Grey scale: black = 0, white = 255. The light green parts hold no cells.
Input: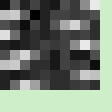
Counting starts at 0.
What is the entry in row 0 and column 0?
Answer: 14
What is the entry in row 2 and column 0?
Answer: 78
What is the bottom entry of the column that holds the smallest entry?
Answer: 161
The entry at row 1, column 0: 192
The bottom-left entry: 34
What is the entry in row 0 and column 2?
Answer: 34
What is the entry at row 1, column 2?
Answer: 97
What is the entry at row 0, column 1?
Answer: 87
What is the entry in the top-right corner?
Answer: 233
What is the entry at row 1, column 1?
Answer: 202
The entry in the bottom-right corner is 46

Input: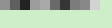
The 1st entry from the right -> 211
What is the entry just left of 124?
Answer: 53
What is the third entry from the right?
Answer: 124

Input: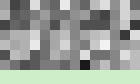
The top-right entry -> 101
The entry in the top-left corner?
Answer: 156
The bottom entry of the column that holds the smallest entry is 25
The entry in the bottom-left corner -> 144
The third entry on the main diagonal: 89
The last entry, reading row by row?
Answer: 188
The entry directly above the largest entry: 200
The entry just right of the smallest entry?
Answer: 144
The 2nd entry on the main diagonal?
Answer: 89
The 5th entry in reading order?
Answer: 123
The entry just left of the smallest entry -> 134
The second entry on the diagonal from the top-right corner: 212
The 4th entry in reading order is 221
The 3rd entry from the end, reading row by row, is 134
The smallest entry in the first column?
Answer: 68
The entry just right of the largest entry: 144
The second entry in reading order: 68
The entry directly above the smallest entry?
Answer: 221
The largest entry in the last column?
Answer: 221
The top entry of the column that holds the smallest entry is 101
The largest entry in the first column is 188

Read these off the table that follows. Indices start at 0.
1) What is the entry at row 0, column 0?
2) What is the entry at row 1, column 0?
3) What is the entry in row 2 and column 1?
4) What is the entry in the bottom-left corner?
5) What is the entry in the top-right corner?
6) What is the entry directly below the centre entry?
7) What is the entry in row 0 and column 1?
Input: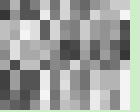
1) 95
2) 54
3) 180
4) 115
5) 202
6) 126
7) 180
